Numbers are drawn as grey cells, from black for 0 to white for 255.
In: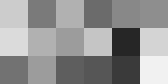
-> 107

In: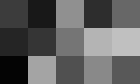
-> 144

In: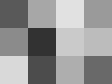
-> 167

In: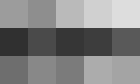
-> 186

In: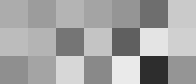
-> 149

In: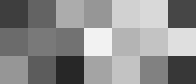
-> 209

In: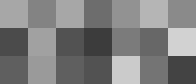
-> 146

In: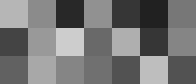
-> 54
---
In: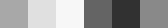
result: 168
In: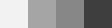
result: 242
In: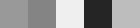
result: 153
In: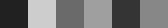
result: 33
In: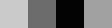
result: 202
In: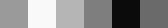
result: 154
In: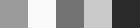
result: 155
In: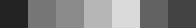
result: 35
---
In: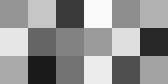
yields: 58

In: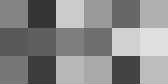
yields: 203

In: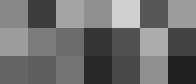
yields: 164

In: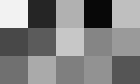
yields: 177

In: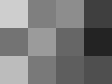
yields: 141

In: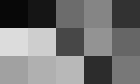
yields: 108
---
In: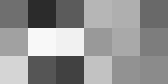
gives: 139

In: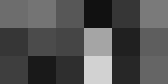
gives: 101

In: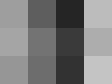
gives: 196

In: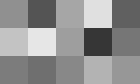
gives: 151

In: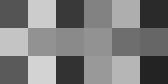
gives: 35

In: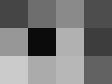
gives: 98
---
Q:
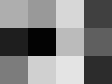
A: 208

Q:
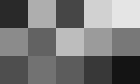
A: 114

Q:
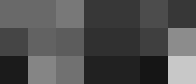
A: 133

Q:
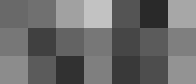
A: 91

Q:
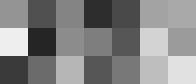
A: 107

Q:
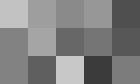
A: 95

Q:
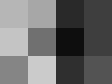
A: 203
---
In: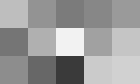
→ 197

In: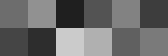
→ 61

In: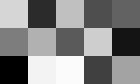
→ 20

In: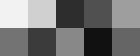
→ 158

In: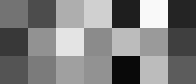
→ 63

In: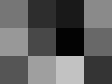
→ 104

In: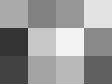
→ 137

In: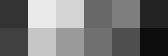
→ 35
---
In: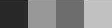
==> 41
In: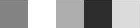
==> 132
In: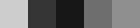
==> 205
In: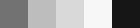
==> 114
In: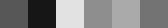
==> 87
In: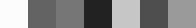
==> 252
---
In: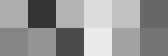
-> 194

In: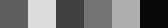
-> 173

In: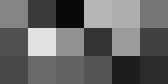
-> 174

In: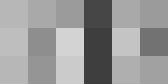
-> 169

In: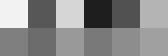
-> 81

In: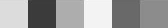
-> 105

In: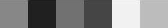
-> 241

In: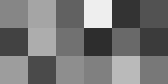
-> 51

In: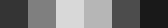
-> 76
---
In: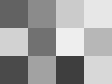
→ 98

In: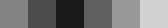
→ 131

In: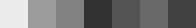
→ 236

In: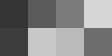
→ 53

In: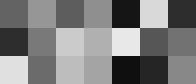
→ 99

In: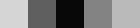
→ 213

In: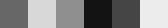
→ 103
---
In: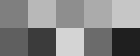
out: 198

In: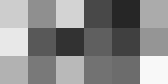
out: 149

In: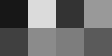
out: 153

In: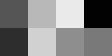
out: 2

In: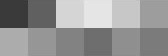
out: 157

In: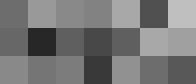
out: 160
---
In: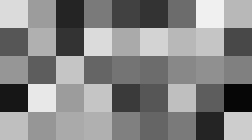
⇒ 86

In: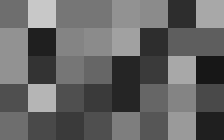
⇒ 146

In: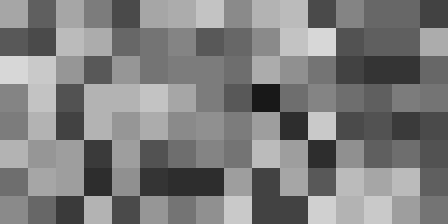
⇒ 88

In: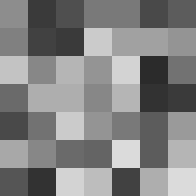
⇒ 128

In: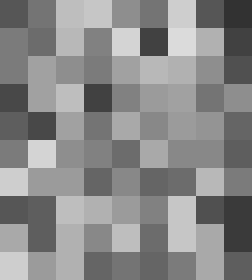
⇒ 123

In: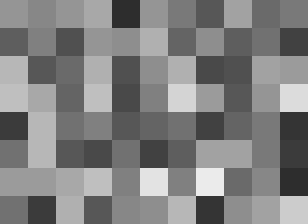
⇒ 94
